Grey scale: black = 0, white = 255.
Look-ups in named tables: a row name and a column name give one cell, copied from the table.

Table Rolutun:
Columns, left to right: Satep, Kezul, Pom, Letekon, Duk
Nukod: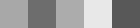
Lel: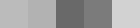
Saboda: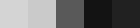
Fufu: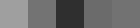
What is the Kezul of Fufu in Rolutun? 115
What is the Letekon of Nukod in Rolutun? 232
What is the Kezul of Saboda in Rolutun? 202
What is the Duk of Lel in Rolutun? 210
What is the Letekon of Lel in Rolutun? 123
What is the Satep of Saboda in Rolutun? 212
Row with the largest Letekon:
Nukod

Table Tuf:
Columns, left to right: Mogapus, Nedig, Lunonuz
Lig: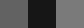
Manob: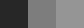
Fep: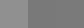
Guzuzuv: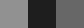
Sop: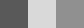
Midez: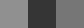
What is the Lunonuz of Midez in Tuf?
118
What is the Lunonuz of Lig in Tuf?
122
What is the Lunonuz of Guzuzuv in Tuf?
103
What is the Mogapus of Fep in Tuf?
144
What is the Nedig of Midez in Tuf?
53
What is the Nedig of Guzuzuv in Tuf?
30
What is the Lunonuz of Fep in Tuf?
122
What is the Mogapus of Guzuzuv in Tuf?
145
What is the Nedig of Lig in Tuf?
22
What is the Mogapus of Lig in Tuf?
98
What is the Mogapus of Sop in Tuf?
89

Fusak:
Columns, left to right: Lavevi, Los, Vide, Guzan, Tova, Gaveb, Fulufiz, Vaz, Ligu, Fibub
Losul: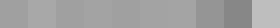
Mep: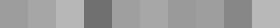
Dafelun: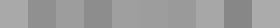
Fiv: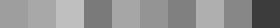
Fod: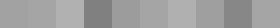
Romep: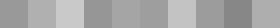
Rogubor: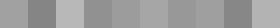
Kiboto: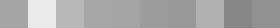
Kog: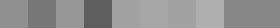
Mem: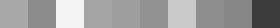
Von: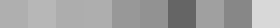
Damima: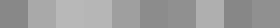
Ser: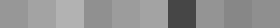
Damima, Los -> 169
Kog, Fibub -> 135
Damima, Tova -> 159
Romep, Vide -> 201
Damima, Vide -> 184
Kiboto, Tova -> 164
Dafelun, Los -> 144
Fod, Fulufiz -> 176
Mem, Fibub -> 60
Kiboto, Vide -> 184
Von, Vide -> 173
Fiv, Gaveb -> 148
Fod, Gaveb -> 165
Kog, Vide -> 151
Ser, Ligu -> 135
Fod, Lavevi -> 162
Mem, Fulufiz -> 201
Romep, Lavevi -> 153
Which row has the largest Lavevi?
Von

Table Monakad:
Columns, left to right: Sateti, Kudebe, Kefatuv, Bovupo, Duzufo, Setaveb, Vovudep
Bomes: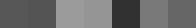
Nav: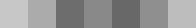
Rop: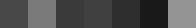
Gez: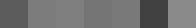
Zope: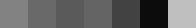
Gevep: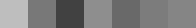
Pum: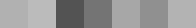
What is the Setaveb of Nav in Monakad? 143
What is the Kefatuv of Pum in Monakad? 83
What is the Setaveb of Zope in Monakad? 12
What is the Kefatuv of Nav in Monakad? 109
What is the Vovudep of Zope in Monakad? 191
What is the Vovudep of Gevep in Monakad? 133
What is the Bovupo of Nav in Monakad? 137
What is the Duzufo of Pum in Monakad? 167
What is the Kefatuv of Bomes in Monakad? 155
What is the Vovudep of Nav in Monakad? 189
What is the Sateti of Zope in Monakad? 130
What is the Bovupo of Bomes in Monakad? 149
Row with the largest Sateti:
Nav

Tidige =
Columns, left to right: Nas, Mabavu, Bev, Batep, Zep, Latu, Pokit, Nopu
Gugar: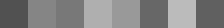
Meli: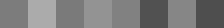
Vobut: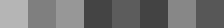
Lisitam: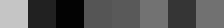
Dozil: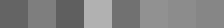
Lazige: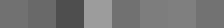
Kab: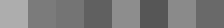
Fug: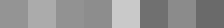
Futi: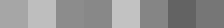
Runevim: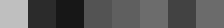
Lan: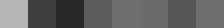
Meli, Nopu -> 78
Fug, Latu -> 112
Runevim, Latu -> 108
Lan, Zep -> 111
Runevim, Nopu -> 107
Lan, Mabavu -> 63
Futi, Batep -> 136
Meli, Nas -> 124
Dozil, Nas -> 100
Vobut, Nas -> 181
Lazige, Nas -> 113
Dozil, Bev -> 95
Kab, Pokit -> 138
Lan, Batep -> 92
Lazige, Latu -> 125
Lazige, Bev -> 78
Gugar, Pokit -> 187
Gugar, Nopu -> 96
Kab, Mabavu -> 123
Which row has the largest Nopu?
Dozil

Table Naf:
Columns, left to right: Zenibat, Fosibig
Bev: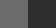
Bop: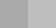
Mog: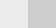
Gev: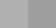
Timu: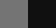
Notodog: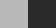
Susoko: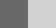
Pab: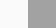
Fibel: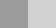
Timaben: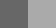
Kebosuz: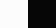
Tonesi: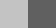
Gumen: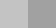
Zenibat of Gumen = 195
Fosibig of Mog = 205
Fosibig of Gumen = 161
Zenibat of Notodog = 184
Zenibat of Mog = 236
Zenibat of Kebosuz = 252
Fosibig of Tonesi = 96
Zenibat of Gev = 176

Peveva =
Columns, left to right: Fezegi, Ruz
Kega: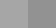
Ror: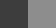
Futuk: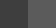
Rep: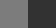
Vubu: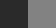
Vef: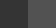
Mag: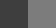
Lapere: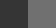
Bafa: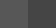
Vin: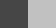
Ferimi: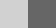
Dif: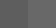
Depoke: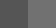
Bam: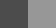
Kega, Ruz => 146
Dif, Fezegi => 94
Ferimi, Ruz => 102
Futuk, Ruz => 91
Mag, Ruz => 124
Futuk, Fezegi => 62
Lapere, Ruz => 112
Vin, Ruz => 193
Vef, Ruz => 82

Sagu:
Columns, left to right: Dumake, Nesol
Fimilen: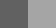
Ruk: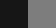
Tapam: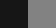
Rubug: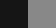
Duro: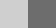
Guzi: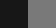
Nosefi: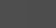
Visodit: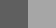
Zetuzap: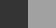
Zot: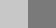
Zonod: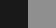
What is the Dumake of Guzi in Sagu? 23
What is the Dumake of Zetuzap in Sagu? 52
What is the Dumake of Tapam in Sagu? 22
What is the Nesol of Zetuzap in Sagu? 161
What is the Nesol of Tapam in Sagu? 130
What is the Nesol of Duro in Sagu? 109
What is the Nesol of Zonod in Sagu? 143
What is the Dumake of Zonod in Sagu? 25
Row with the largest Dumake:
Duro

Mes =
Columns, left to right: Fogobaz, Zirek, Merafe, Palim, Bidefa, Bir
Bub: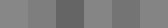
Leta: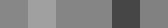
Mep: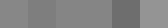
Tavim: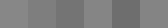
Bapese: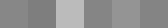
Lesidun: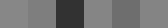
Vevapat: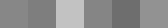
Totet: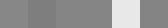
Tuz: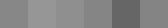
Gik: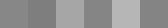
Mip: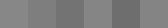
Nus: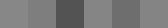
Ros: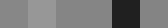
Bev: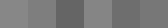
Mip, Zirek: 126
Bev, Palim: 133
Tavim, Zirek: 126
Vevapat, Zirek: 126
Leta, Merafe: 133
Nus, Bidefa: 110
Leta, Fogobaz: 135
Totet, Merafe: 133
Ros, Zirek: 151
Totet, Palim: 133
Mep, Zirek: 126
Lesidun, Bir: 132
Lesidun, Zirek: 126

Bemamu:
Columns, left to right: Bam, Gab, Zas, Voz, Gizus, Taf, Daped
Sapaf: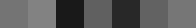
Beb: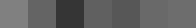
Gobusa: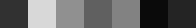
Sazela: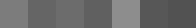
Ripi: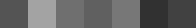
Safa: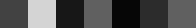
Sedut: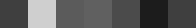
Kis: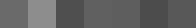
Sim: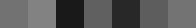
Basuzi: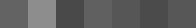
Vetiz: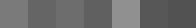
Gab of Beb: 100
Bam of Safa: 66
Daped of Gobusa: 36
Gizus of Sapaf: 40
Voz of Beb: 96
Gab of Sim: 130
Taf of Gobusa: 10
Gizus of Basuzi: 86

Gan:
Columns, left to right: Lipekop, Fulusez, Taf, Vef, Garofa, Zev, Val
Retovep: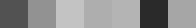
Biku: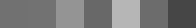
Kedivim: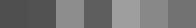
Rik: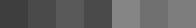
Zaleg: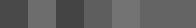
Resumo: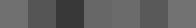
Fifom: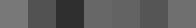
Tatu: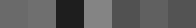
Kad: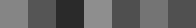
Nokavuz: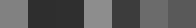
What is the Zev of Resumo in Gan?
89
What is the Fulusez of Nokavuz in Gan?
46
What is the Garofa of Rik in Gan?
133
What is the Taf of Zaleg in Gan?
68
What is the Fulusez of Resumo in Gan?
85
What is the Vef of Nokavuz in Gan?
141
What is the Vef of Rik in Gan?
74
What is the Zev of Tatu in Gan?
96
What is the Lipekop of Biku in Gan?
113
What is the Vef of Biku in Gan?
104

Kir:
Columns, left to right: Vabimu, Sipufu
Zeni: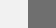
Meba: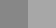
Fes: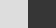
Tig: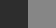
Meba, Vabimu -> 135
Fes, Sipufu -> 54
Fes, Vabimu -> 221
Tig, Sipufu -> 134
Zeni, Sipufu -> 111
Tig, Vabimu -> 45
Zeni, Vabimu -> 241
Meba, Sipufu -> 167

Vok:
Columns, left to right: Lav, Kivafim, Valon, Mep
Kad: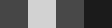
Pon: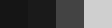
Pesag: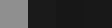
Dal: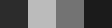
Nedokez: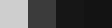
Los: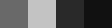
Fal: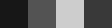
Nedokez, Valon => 22
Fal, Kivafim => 83
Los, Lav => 105
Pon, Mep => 207
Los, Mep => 17
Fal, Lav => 23
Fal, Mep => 57
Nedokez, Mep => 19
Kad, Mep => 27
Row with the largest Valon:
Fal

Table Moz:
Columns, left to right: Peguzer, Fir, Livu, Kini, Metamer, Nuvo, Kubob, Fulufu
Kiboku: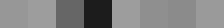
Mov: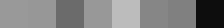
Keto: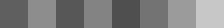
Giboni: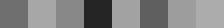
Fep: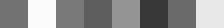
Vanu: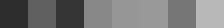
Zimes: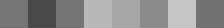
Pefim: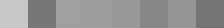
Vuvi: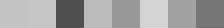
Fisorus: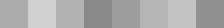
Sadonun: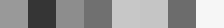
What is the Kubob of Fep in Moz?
106
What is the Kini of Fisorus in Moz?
136
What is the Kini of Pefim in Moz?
158
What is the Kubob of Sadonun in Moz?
108
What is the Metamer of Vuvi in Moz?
153
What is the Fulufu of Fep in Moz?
232
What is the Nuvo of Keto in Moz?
115
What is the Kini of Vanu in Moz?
136
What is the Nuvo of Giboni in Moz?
95

